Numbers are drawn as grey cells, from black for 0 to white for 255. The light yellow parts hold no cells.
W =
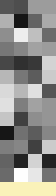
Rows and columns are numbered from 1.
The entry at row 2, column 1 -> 177
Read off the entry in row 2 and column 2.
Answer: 22
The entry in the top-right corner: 156
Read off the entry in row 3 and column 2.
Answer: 238
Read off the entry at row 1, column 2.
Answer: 78
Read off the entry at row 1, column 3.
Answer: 156
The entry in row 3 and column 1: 142
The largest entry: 254
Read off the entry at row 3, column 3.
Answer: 191
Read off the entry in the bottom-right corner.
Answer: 113
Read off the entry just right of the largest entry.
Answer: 231
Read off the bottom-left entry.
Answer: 106
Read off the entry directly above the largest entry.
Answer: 35

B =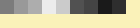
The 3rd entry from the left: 173
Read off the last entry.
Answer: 46

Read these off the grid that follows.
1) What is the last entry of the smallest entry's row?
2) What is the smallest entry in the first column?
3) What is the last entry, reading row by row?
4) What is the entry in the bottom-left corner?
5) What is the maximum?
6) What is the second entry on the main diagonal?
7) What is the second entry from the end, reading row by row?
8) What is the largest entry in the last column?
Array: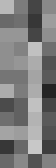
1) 36
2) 55
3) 130
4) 105
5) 200
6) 111
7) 82
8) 157

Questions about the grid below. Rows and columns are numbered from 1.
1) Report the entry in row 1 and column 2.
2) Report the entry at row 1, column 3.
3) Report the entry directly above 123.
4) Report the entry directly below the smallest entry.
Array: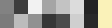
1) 61
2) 242
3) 130
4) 41

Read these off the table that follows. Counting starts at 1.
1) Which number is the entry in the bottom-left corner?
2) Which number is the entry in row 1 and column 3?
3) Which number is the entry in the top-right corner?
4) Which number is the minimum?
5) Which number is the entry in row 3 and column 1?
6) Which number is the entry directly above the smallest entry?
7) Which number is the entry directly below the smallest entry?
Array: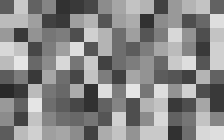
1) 92
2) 98
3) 98
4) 41
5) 153
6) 92
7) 153

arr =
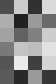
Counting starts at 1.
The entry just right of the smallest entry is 154
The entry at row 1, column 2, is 204
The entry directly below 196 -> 234
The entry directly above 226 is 204
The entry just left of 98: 162
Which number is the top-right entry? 218
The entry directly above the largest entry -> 196

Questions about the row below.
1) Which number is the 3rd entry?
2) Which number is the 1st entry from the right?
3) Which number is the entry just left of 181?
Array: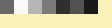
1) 181
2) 25
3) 249

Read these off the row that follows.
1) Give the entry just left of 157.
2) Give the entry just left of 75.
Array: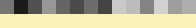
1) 209
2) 101
